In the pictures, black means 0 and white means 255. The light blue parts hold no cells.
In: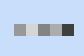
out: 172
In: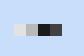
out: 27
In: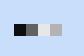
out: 231
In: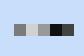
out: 17
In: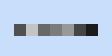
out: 69
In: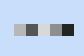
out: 142
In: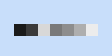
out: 174
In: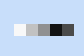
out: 19
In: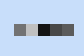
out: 72
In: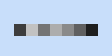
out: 96
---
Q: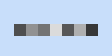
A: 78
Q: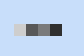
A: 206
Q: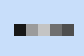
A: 23
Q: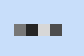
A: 119
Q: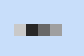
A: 201
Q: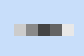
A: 204
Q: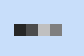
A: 38
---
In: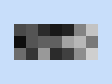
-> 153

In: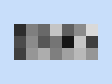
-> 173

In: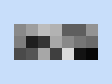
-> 167

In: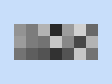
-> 83

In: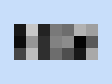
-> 47

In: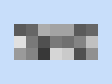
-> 56
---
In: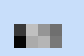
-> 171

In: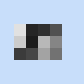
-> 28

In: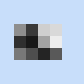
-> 24

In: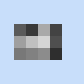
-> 192

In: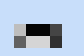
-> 213

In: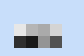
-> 25

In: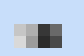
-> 156

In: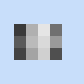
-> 186

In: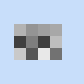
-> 126
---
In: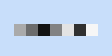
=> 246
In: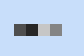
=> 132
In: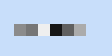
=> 171
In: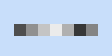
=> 132
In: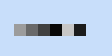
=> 28
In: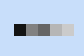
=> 203
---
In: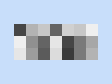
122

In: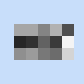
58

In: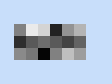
67

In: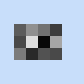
8

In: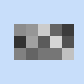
213

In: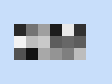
103

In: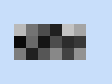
44

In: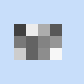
131
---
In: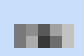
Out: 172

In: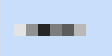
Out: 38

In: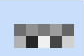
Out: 39

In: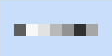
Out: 185

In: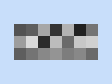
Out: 148

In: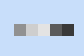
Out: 206

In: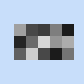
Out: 205
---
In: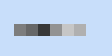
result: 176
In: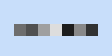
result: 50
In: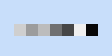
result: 7
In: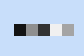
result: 164
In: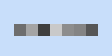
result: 86
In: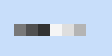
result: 180
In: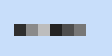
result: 119
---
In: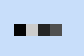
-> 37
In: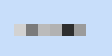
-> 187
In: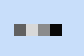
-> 139
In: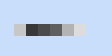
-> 75
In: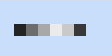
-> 168
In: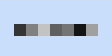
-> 195
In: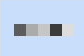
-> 198
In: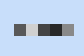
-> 68
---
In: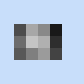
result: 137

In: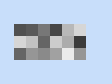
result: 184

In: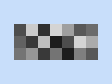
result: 88

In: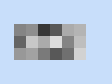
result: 171

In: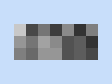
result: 51

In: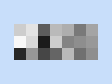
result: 121

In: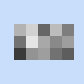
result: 188

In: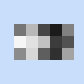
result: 27

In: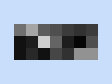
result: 49
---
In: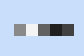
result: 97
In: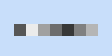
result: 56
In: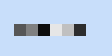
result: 230
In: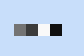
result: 59
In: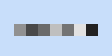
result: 115
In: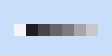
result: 124
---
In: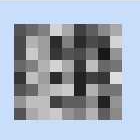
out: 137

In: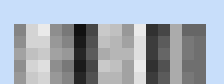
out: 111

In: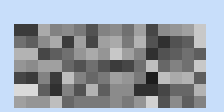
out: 130

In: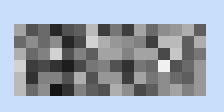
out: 151

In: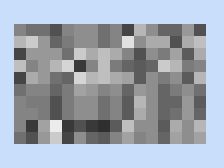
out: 162
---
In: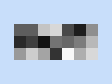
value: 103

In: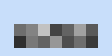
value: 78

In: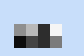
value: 68

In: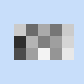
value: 127

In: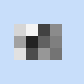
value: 35

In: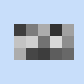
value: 114
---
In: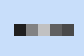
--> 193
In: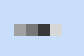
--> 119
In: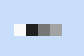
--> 33
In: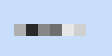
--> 111
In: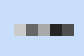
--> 169
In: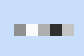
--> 175
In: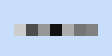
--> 172
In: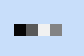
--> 89
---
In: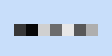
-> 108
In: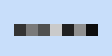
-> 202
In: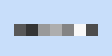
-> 174
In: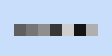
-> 55
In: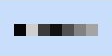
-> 17
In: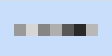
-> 174
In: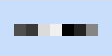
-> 240
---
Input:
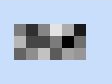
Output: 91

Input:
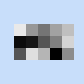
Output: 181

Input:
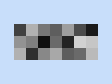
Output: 94

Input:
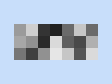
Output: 198

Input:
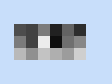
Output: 175

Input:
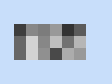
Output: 73

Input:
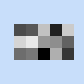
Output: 1
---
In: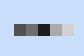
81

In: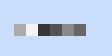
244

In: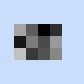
153

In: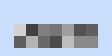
106

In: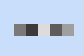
121

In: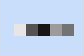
230

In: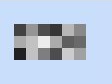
194

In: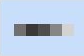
112

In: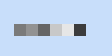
146
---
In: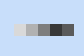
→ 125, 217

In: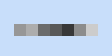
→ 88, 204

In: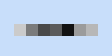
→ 91, 203

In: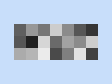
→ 106, 235

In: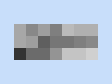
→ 118, 208

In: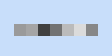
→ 114, 219

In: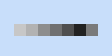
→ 112, 199

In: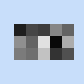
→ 225, 225

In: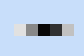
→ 8, 225
